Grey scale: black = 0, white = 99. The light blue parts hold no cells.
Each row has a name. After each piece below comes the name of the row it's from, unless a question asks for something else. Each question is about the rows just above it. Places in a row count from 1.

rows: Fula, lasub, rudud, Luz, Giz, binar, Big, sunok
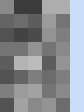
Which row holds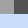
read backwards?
sunok
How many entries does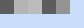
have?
5
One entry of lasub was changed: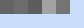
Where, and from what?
4, [60]
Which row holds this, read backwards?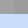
Big

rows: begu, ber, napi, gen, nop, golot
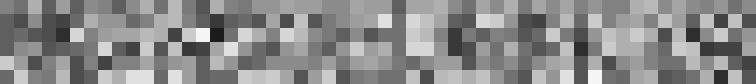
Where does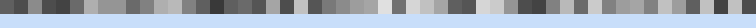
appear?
ber
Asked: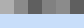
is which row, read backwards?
begu
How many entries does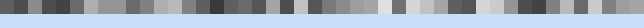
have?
46
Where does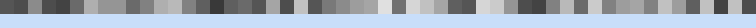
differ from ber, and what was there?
1, [37]
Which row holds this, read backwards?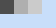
napi
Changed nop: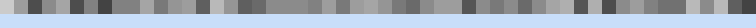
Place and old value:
4, [50]

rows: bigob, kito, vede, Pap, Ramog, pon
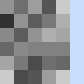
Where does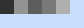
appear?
kito
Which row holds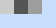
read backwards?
bigob
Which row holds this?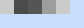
pon
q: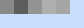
vede
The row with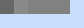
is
Pap
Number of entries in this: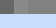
4

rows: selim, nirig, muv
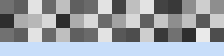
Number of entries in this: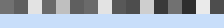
16
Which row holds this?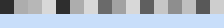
nirig
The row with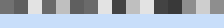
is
selim

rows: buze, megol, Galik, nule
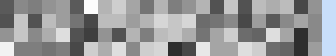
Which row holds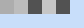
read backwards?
buze
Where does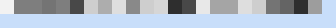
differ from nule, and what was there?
20, [42]
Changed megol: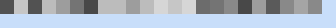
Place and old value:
11, [70]
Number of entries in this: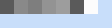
7
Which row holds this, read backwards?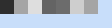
Galik

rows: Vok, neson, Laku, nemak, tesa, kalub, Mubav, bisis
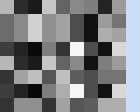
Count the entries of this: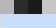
4
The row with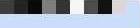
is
nemak
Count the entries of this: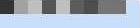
9

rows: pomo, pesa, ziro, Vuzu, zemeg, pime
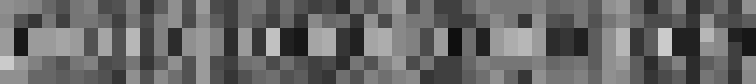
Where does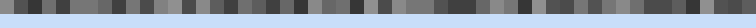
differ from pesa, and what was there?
4, [46]
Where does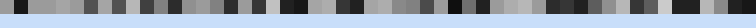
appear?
ziro
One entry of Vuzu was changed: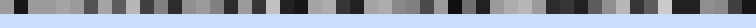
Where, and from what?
9, [32]

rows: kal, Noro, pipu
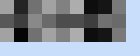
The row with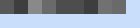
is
Noro
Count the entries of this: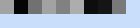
9
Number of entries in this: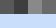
4
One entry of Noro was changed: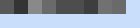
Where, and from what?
2, [24]

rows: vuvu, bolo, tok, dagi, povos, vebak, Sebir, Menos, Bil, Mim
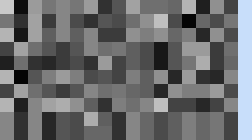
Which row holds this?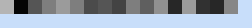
vebak
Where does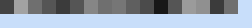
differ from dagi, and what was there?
15, [60]
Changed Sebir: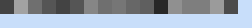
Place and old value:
5, [23]
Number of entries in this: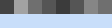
8

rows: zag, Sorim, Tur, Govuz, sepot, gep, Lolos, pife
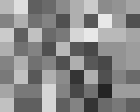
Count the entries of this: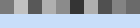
10
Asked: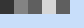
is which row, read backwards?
pife
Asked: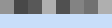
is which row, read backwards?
sepot
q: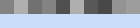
sepot
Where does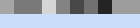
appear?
Lolos
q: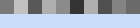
gep

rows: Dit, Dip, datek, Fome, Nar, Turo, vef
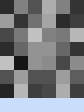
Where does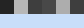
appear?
vef
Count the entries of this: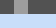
4

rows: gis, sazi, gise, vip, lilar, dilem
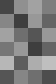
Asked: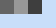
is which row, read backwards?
sazi
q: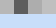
lilar
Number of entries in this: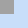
1
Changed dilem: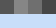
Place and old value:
4, [30]

